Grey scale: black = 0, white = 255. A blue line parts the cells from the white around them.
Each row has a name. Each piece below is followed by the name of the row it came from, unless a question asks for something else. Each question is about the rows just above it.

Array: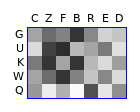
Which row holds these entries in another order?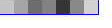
G
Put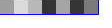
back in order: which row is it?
K
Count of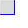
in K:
1

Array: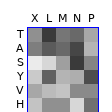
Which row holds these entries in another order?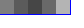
A
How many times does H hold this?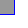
0

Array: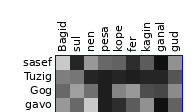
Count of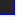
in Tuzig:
4
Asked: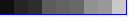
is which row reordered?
sasef
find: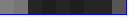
Tuzig
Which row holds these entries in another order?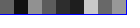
gavo

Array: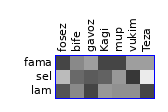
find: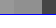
lam
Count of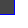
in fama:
3
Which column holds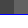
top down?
Kagi
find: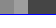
fama
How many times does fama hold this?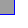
3

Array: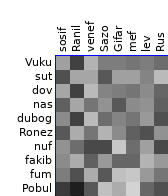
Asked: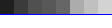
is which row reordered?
Pobul
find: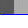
Ronez

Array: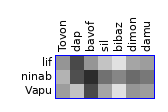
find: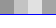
lif
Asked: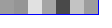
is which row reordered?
Vapu
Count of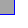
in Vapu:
1
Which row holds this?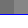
ninab
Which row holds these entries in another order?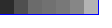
ninab
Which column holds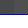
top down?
dap
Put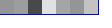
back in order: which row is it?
lif

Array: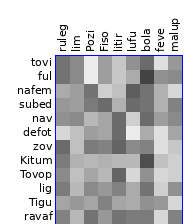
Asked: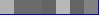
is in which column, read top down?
litir
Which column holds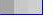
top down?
malup
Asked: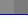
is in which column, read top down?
ruleg

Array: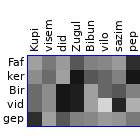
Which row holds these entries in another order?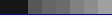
ker
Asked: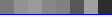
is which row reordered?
gep
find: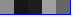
Bir
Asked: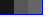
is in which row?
ker
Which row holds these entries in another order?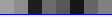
Bir
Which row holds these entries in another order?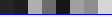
vid

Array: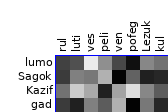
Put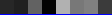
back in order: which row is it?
Sagok
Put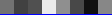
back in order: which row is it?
lumo
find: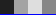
Kazif
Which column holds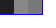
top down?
Lezuk

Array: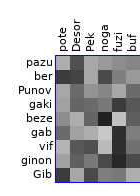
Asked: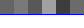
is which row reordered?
gaki
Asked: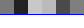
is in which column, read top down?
noga
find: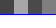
ber
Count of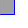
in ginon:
1
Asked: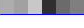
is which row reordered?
gab
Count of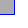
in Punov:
0

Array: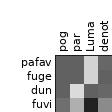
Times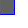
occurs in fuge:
3
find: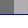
fuvi
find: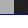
fuvi
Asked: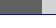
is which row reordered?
fuge
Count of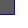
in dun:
0
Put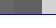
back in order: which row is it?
pafav
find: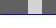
fuge

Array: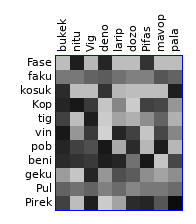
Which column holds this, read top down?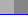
pala
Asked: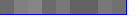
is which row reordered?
Pul
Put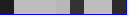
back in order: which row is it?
kosuk
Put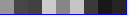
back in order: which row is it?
Kop
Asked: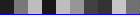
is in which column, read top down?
nitu

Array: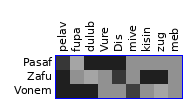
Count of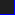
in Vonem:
3
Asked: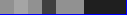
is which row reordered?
Vonem
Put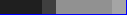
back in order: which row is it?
Vonem
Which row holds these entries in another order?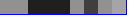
Vonem
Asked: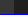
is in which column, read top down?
pelav
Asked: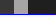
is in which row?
Pasaf

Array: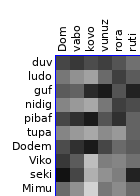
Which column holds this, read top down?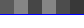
Dom
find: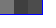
nidig

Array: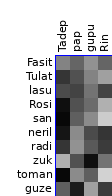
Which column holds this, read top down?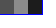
pap
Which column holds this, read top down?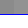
pap
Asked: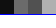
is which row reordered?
Rosi
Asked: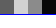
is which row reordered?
toman

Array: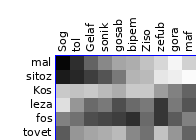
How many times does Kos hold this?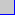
4
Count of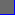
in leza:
2

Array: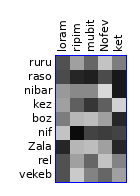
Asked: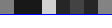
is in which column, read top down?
ket
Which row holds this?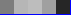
boz
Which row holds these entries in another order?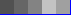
rel

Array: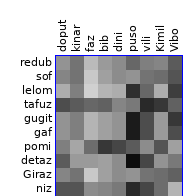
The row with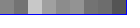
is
sof
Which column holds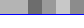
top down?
faz

